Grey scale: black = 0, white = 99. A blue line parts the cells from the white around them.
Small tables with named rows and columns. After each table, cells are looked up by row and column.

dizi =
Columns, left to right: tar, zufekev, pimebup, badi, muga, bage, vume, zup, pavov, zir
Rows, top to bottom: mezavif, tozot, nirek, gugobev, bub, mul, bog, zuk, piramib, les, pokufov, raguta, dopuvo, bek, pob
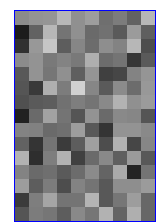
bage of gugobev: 68
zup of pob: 39
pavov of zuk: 52
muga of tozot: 56
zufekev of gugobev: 57
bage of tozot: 41
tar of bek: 23
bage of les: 62

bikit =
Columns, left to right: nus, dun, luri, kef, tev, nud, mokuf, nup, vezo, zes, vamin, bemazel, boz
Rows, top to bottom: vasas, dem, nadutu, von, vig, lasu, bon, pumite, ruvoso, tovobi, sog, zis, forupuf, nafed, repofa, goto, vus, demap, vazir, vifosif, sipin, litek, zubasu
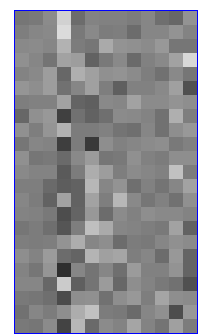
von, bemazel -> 63
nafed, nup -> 71
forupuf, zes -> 50
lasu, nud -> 62
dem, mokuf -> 48
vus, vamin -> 52
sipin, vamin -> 64
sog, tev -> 53
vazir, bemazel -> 57
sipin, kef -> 29
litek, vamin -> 56
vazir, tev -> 52
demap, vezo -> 49

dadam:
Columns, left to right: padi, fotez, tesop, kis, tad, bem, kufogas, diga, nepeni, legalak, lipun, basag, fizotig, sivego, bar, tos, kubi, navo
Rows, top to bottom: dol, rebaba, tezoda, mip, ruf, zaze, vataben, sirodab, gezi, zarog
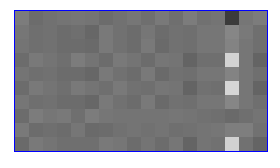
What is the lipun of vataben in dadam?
41
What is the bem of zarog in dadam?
43
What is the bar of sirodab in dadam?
43
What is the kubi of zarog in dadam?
44
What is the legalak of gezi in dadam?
44
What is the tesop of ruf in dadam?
44
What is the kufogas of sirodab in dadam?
46
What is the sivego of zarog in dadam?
45
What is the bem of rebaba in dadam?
40
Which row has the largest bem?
sirodab

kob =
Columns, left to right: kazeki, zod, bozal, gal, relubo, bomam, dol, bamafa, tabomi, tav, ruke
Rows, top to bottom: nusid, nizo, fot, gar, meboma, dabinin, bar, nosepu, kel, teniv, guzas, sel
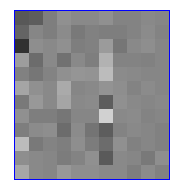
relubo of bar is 53
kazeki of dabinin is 64
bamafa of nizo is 49
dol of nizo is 49
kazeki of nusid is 34
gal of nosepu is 46
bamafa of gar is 51
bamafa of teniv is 56
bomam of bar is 54
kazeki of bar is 47
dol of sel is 53
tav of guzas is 47
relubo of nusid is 53

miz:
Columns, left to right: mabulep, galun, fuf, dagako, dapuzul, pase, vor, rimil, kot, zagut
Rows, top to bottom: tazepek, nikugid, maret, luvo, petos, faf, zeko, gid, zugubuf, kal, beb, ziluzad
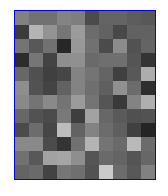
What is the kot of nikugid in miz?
38
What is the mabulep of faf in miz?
55
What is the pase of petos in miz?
45
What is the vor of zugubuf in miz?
42
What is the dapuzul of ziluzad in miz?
43
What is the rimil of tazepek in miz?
39
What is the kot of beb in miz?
33
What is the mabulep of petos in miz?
40
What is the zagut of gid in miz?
32
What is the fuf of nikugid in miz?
57
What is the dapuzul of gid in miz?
24
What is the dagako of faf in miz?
38
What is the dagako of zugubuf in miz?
73
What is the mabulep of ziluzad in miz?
39
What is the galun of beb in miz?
34
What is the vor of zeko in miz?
33
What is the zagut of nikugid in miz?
38
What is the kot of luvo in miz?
33
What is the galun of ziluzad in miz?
41
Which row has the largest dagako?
zugubuf

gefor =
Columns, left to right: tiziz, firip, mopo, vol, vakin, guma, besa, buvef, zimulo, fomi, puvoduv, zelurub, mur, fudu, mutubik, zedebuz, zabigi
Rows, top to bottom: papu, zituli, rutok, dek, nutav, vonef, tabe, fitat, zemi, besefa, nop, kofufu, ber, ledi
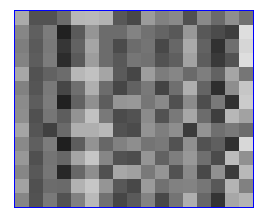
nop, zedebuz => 73
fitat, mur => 65
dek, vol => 17
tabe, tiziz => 54
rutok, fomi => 45
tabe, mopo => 48
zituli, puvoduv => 39
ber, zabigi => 50
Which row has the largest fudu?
zemi

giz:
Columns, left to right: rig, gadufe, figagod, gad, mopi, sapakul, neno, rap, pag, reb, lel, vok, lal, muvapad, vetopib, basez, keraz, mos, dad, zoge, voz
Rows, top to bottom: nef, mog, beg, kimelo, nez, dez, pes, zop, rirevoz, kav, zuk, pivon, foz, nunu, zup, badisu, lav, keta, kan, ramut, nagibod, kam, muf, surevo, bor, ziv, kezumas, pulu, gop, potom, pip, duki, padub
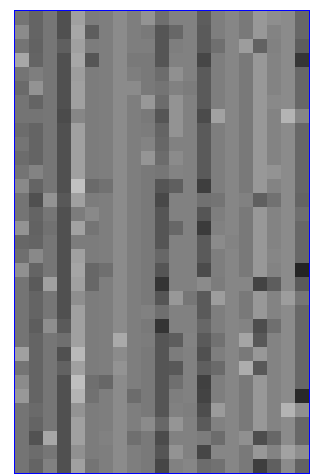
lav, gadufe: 39
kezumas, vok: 43
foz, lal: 50
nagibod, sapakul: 48
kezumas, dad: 51
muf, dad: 43
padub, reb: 47
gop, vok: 50
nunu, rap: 54
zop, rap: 54
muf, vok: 50
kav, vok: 50
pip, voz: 40
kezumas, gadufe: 39
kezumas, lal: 50
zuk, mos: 59
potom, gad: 31
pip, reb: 47
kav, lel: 40
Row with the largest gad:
surevo

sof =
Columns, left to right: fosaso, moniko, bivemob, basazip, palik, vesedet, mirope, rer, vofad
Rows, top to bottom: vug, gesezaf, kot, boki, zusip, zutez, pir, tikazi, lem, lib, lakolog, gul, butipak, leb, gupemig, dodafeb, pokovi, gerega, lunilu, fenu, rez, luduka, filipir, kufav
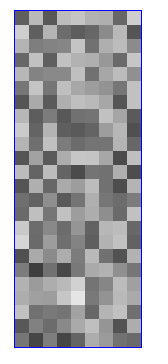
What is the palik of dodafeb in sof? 58
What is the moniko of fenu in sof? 60
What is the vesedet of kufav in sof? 67
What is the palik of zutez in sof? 65
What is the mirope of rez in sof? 57
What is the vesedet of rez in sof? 47
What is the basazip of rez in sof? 77
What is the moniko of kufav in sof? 27

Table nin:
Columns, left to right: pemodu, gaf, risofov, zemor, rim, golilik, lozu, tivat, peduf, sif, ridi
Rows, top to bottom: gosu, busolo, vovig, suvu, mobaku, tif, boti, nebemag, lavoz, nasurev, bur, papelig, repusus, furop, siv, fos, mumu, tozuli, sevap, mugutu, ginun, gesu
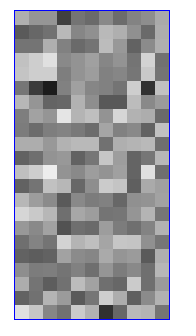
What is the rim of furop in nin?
53
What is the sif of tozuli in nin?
35
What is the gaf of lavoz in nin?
42
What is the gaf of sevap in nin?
48
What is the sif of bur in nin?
46
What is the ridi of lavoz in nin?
75
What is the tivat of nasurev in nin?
68

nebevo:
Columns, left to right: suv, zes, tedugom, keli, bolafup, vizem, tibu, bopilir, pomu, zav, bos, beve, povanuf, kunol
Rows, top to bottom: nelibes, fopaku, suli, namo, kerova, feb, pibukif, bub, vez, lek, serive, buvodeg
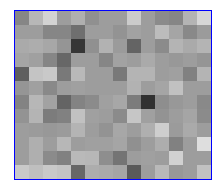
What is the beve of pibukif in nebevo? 59
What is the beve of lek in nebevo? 50
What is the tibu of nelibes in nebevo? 61
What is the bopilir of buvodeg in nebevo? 64
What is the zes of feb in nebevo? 62
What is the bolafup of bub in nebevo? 75
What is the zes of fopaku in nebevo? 61

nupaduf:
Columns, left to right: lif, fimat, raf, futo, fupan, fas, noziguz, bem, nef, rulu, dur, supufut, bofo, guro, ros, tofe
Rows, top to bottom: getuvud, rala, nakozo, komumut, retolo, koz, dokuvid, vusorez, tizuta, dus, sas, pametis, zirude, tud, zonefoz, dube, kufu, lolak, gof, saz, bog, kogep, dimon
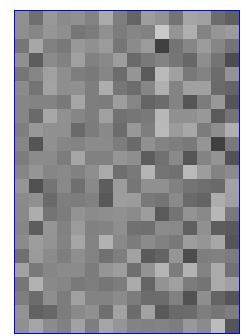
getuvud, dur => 57
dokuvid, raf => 51
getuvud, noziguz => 66
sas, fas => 50
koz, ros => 41
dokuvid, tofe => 33
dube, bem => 55
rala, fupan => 46
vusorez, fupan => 52
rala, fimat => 52
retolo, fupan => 49
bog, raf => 55
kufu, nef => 48
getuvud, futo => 54
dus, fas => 54
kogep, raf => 40
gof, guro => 51
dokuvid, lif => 52
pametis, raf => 52

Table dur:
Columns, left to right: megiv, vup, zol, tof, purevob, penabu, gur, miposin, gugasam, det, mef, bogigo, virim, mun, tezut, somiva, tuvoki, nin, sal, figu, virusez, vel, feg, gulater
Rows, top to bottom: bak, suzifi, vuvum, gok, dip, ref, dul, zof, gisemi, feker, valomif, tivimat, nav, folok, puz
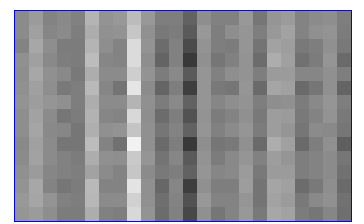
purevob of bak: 50
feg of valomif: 54
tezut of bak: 50
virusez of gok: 44
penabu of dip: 67
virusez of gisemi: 46
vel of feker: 49
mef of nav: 40
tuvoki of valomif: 58
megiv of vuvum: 51
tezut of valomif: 48
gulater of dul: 49
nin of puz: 47
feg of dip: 56
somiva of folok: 51
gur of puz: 50
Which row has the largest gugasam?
feker

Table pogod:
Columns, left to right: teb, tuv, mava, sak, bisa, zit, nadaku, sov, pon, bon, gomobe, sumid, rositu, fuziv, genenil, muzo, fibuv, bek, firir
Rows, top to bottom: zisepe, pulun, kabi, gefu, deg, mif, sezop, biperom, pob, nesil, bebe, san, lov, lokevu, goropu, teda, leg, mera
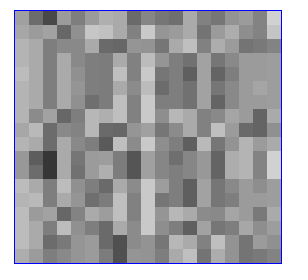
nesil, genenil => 46
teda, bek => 55
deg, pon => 50
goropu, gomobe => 58
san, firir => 81
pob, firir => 56
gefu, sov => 66
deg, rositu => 37
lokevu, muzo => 49
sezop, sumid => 49
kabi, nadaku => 41
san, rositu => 52
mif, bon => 73
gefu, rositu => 44
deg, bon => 78
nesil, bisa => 53
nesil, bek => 60

